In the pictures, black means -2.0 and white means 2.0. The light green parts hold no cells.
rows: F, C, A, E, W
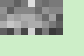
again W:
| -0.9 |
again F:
| -0.1 |
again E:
| 0.7 |
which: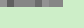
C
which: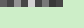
W
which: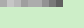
E

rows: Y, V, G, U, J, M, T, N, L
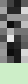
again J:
| -0.2 |
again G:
| 0.4 |
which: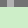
J
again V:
| -1.4 |

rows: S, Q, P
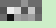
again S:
| -0.3 |
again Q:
| -0.7 |

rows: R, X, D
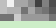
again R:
| 0.6 |
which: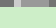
D

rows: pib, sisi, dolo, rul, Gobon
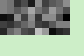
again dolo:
| 0.2 |
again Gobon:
| -1.4 |
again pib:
| 0.2 |
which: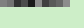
pib

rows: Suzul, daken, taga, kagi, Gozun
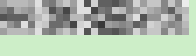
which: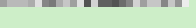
Suzul
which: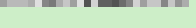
Gozun
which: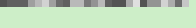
taga

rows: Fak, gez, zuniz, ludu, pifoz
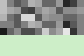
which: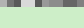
zuniz
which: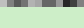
Fak
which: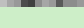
gez
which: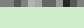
ludu

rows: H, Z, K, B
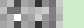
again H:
| 0.6 |
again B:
| 0.6 |
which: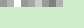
K

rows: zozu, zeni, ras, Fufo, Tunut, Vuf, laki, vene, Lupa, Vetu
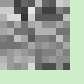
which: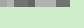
Tunut
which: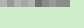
Lupa
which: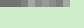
laki
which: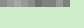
vene

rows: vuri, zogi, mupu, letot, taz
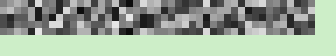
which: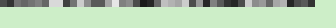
letot
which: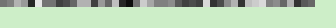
taz

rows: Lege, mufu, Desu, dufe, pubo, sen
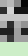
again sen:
| 0.5 |
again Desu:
| 1.1 |
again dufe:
| 0.7 |
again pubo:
| -1.5 |
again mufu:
| -1.7 |
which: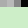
Lege
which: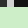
mufu

